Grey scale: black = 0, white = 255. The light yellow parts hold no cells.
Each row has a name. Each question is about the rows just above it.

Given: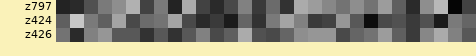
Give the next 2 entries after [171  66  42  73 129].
[ 58 107]
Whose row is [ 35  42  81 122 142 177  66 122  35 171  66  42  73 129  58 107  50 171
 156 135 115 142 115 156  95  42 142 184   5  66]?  z797
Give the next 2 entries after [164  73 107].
[115 164]
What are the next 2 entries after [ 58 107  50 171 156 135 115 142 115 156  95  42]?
[142 184]
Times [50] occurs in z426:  2
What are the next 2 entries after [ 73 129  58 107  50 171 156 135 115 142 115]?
[156  95]

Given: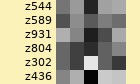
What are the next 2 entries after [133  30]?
[ 76 169]
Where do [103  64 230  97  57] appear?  z302
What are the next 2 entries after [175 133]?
[30 76]

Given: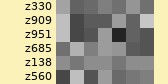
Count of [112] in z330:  2
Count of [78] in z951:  0
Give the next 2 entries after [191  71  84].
[156  36]
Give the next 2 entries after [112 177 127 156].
[149  91]
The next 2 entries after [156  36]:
[98 84]
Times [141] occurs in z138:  5

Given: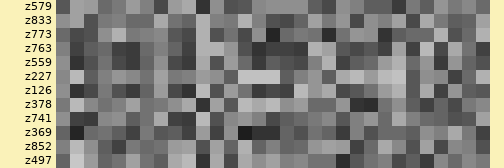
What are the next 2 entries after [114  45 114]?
[149 143]
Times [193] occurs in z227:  4
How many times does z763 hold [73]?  2
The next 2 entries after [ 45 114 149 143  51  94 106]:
[106 177]
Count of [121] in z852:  1

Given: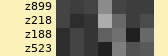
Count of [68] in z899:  3
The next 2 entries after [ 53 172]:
[104  61]
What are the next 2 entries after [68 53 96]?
[112  32]
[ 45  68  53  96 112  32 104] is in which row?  z188
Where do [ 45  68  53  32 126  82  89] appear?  z523
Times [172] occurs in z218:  1

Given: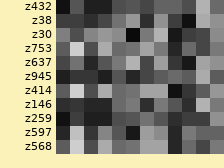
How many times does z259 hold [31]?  2
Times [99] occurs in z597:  2
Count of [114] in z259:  1
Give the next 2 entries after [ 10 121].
[178  24]

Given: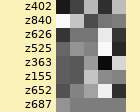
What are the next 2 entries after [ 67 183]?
[ 47 189]
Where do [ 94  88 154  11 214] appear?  z363
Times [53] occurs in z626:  2
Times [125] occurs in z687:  4

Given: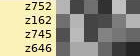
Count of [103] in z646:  2
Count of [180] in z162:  2
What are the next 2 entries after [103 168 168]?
[103  56]
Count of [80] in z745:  1
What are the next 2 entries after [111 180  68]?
[ 74 125]
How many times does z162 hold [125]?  1

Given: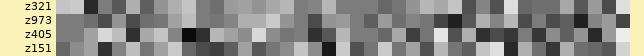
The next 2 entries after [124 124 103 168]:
[ 63 117]
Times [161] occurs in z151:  4
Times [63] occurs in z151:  1
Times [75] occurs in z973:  5

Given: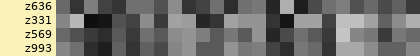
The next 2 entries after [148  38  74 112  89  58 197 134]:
[120  58]
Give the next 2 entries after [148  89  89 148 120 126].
[66 45]
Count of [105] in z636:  2

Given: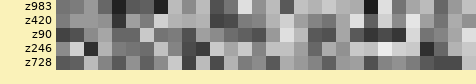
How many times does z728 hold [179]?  1
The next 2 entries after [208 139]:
[229 159]
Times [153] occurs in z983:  2
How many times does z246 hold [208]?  2
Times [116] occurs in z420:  2
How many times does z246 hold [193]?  4
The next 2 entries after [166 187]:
[103 153]

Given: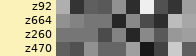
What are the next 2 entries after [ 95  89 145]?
[ 45 239]
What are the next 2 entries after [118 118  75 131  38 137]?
[ 89 152]

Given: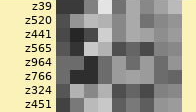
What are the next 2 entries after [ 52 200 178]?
[ 79 101]
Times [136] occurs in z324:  2
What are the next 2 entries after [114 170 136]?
[162 186]
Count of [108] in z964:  5

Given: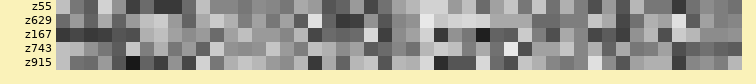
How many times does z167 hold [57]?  3
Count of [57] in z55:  3

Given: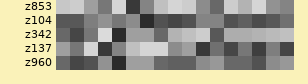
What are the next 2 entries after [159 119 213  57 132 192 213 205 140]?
[104 205]
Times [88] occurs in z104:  3
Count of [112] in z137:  1
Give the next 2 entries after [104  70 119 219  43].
[159 159]
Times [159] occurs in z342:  2
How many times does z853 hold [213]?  3

